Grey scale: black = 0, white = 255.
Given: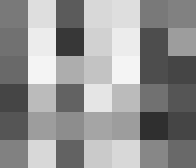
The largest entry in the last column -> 157
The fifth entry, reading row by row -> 222
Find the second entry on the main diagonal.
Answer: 236
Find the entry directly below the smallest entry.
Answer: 135
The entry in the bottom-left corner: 129
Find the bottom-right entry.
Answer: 105
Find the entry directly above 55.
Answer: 91
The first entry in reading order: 121
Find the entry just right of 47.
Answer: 69
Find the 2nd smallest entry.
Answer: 55
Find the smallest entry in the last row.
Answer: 98
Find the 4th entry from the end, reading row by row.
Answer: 202
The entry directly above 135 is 47

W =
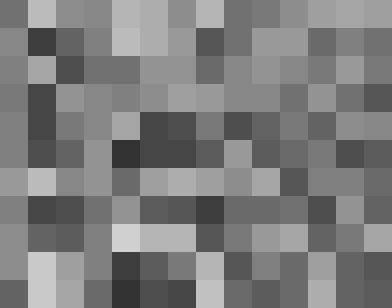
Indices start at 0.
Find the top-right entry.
159
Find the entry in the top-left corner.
113
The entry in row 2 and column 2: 78
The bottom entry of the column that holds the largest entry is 50
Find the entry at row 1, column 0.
135
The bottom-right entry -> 92
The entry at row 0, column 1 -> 187
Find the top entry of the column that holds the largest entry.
180
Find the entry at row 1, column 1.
62
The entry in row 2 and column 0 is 128
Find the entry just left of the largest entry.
128
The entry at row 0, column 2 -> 141

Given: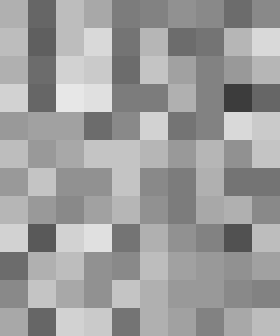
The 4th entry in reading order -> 168
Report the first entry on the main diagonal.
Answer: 176
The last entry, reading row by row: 189
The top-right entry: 137
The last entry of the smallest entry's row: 102
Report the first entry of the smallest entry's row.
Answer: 210
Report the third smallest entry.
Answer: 89
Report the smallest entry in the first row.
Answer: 102
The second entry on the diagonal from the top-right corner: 182
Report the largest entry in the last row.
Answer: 210
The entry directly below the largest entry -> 161
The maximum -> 231
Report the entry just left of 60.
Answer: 130
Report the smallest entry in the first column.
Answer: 108
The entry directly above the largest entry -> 210
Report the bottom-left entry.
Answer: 168
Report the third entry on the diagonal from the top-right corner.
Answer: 130
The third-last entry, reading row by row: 130
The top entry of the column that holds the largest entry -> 189
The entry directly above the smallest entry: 153
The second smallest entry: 81
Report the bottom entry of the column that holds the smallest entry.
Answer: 168

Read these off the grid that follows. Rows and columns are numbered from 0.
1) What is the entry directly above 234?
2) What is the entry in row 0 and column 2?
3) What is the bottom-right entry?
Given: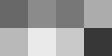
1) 139
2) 119
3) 55
